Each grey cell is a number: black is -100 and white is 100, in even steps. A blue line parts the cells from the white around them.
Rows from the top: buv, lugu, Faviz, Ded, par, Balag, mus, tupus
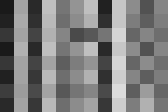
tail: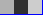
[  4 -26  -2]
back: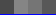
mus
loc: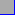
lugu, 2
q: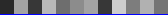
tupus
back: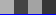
Faviz

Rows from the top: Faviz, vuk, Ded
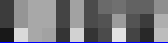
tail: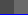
[-12 -23 -23  11]
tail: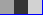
[-59 -41  77 -47 -69  48]

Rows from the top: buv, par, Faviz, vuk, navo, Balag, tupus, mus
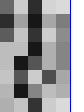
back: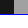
par
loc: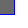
buv, 1
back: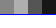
navo
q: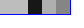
vuk
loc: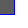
Faviz, 1
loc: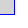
buv, 4
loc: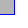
tupus, 1

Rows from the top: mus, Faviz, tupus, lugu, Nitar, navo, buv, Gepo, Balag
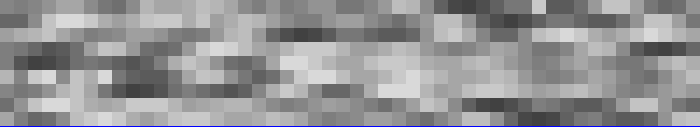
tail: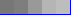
[ 20 -19 -39 -49 -44 -29  -7  -7 -19 -29 -29 -19  15  48  58  36   4 -19
 -19   9  48  58  70  58  36  25  36  53  70  58  42  30]
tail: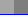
[-19 -13   9  48  58  70  58  36  25  36  53  58  58  42  30  30  36  48
  42  30   9  -1   4   9  25  25  15  -1 -13   4  20  48  48  15 -19 -44
 -49 -44 -24  -7  -1 -19 -29 -29 -19  15  48  53]
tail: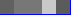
[-29 -13  20  53  53  25  -7 -19 -13  15]
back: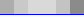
Faviz
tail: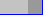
[ -7 -19]
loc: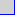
lugu, 17
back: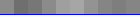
navo

